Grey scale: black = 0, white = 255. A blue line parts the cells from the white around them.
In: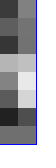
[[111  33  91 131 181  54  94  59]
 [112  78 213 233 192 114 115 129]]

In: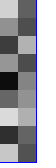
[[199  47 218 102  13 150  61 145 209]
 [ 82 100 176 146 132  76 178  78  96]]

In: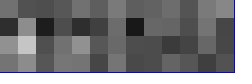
[[116 145  46 113]
 [140 197 141  81]
 [ 86  79  29  78]
 [118 113  77  87]
 [116 145  46 113]
 [ 70  87  64  94]
 [117 105 108 122]
 [ 73  77  24  94]
 [ 76  76 103  98]
 [100  59 101 109]
 [ 86  68  78  84]
 [ 63 103 116 122]
 [ 82  71  70 135]]

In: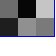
[[ 30 108]
 [144   6]
 [122 197]]

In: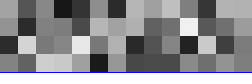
[[131  44 147 163]
 [ 98 212  43  85]
 [206 121 129 136]
 [201 134 125  23]
 [160 232  74  52]
 [ 26 120 182 142]
 [150 177 162  43]
 [ 72  41 176 182]
 [ 75  83  97 159]
 [ 74 133 112 191]
 [138  34 240 127]
 [111 202  88  54]
 [147  63 112 179]
 [126 123 156 177]]

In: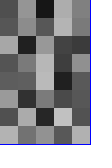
[[179  80 154  93  84 167  86  79]
 [114 171  49  95 122  32 140 149]
 [146  38 123 186 183 152  87  22]
 [ 88 193  74  32  62  67 180 173]
 [177  82  87  89 144  59 122 128]]

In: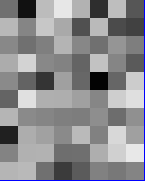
[[181 131  32 181 100 138 172 136 184 112]
 [185 177 173 138 224  99 211 112 133  17]
 [112 178 161 133 175  52 136 127 199 188]
 [ 59 110 138 127 174 160 130 180 169 231]
 [ 91 111 186 125 160 103 100 135  80 178]
 [129 174 129 142 134   3 194 112 186  46]
 [120 208 216 109 206 102 133 149  75 190]
 [132 232 160 144 223 204  90 126  65  86]]

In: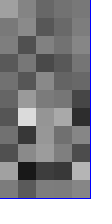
[[124 161  80 113  85 101 113  89 126 121 160]
 [ 90  24 138  55 219 154  86 119  80 138 132]
 [125  61 156 151 149 123 137  73 129  87 103]
 [124  56 127 112 169 118 100  88 114 105 114]
 [134 181  76 134  45  70 104 117 134 125 120]]
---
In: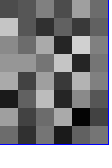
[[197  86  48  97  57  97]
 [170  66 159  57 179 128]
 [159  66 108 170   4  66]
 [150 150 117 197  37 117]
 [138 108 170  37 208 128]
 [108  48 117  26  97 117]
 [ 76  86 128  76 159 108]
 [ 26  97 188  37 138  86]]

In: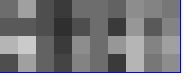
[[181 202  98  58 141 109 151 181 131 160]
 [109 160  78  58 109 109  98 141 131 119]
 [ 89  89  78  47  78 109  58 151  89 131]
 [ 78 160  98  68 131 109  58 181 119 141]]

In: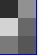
[[211 104]
 [122  86]
 [ 45 145]]

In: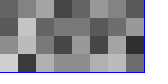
[[207  58 176 141 141 176 187 110]
 [141 187 121  70 153  70 164  47]
 [100 131 164  70 100 153 131  89]
 [ 89 196 100 121 121  89 110 153]]

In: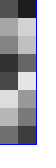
[[221 153]
 [183 121]
 [165 210]
 [131 192]
 [111  60]
 [ 81  29]
 [ 71 230]
 [ 50 101]]

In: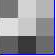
[[222 201 138]
 [117 210 180]
 [ 95  56 106]]

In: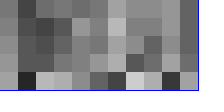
[[162  38 184 174 140  99  68 205 174  56 162]
 [150  87  87 119 128 150 174  87 109 162 109]
 [140  87  78  99 128 119 162 140  99 140  99]
 [128  78  68  87 150 128 184 128 128 150  99]
 [119  68 109 119 109 119 162 140 140 150  99]]

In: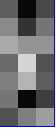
[[169 148 148]
 [137  51 117]
 [127 179  94]
 [117   8  63]
 [106 212  82]
 [ 94   8  73]
 [ 82 127 158]]
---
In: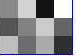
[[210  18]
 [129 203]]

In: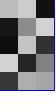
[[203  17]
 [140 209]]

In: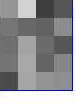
[[209  63]
 [104  98]]

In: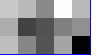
[[185 137]
 [ 66  82]]

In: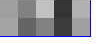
[[130 193]
 [101 130]]

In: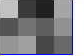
[[ 58  33]
 [115  94]]

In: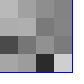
[[161 142]
 [175 122]]

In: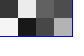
[[236  97]
 [ 24  71]]
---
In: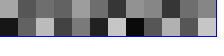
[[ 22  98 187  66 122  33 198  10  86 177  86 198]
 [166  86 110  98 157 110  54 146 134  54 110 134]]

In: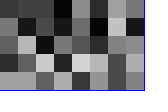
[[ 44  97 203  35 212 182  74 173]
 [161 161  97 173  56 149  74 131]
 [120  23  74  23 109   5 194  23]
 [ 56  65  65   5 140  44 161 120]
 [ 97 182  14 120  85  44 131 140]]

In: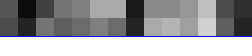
[[ 76  36 117  95 107 127 107  36 170 180 159 208  95  36]
 [ 86  12  66 117 127 170 170  24 138 138 150 190  76  48]]

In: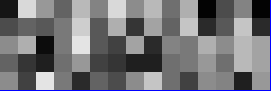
[[140  65 228 121  42  99  76 140 197 111  65 140 131  31 152]
 [ 21 217 152  99 185 131 217 140 185 111 175   3  76 131   3]
 [ 76  99  88 121 206  88 175  53 163  99 197  42  88 197  42]
 [ 99  53  31 111 152  65  53  31  31 111 121 152 111 185 163]
 [140 175  12 121 228  88  65 163  42 131 121 175 140 185 163]]

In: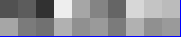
[[166 123 113 177 144 154 123 177 144 154]
 [ 81  92  49 238 166 132 101 215 196 187]]

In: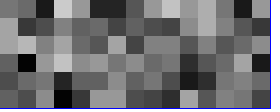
[[ 97   3 152 194 140 152 118 140 106 118  46  86 106 164  25]
 [ 97  77 140   3  56 152 152  77  68  46 164  86 129 118  68]
 [164 183 129 164 106  86 164  68 129 129  86 129  86 106 140]
 [ 77 106 118  36  97  97 140  97 118  77  25  46 118 129 106]
 [164  56  77 129  97 106  68  97  77  68 140 174 129  86  56]
 [118 106  25 203 152  36  36  86 152 194 152 174 118  25 152]]
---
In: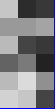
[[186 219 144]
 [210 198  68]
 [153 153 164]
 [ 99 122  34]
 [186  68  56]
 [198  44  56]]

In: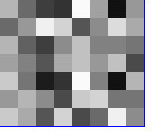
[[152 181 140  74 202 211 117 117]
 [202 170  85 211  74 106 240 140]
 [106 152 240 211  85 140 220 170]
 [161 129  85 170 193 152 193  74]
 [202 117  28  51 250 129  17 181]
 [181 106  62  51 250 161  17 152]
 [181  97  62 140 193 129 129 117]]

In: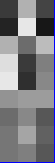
[[ 35 231  23]
 [ 58 177  68]
 [118 165  97]
 [147 156 156]
 [108 136  87]
 [118 127  87]
 [177 108 188]
 [222  58 127]
 [231  47 136]]

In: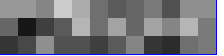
[[152 152 133 204 172 111  90 102 122  81 143 143]
 [ 53  72 143  81  81  63  90 133  53  44 111 122]
 [102  23  63  90 181 111 163 102 163 133 181 122]]

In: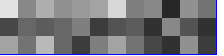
[[226 136 174 145 154 163 215 127 136  39 145 115]
 [163 115 185 103  60 127 163 115  71  49 145  60]
 [ 71 103  92 103 127  60  83  92  49 136  83  49]]

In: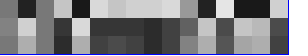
[[130 208 120  54 217  54  54  54  44  65  97 197  75 197 185  75]
 [120 174 120  44 174  65  75  65  44  65 130 174  85 165 174  65]
 [120  34 120 197  25 217 197 208 208 217 153  34 229  25  25 208]]
